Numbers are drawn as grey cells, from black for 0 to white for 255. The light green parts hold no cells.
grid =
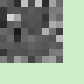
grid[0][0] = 100
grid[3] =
[41, 92, 104, 75, 83, 79, 66, 172, 156]
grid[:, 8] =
[107, 125, 105, 156, 60, 185, 89, 124, 95]
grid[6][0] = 92
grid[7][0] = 54
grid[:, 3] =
[193, 79, 84, 75, 98, 102, 90, 80, 128]
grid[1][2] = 85
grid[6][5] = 91
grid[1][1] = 82
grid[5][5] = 97
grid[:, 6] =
[42, 79, 54, 66, 175, 91, 86, 79, 146]
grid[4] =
[104, 93, 26, 98, 72, 82, 175, 116, 60]
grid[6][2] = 84
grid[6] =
[92, 91, 84, 90, 97, 91, 86, 96, 89]
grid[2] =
[55, 212, 165, 84, 85, 86, 54, 129, 105]
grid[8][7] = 156
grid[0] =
[100, 85, 45, 193, 74, 196, 42, 163, 107]

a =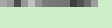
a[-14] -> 167
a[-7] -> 119
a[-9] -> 148
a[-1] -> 157
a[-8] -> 123

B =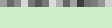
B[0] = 157
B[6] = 119
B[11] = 61
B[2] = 139
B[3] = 215
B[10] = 161

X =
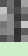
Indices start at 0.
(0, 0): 84
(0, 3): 162
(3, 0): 118
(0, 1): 112
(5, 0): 80
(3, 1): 138
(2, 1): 139

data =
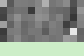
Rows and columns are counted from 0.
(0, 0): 178
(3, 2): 130
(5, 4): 107
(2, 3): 119
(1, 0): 72
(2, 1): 118
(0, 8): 125
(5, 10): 147
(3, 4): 114
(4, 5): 119
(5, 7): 115
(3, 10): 88
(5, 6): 124
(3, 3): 104
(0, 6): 176
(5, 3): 113
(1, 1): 104
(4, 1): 123
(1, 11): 149
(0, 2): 125
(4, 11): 99

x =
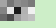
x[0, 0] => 164
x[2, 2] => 156
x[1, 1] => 232
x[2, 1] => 75

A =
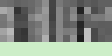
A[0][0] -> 112
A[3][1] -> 133
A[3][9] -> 95
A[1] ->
[169, 154, 52, 79, 103, 124, 154, 67, 134, 96, 129, 35, 148, 76, 93, 141]
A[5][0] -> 145
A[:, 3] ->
[101, 79, 72, 80, 53, 56]
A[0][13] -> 87
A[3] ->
[117, 133, 79, 80, 108, 118, 150, 73, 134, 95, 101, 38, 96, 96, 93, 94]
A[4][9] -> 123
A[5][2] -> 62
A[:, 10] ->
[100, 129, 140, 101, 128, 146]
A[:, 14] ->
[96, 93, 122, 93, 97, 92]
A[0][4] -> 105
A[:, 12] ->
[93, 148, 104, 96, 191, 192]
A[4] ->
[163, 184, 62, 53, 110, 130, 151, 77, 136, 123, 128, 45, 191, 73, 97, 93]
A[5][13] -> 74
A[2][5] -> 152

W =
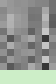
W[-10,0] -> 160
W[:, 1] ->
[151, 152, 179, 177, 165, 87, 173, 105, 154, 89]
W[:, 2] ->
[144, 148, 157, 155, 143, 126, 145, 137, 138, 115]
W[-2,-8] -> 108
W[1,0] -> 136
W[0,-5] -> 146
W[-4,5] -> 124
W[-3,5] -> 124
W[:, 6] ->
[132, 167, 183, 167, 198, 56, 196, 101, 197, 54]
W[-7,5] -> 124
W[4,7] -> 127
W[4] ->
[117, 165, 143, 138, 98, 127, 198, 127]
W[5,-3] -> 133
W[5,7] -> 147
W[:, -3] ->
[133, 122, 118, 124, 127, 133, 124, 124, 128, 145]
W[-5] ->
[151, 87, 126, 152, 168, 133, 56, 147]
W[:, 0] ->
[160, 136, 144, 155, 117, 151, 119, 145, 108, 148]
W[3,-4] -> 124
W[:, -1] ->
[112, 113, 96, 93, 127, 147, 120, 128, 136, 156]
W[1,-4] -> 121
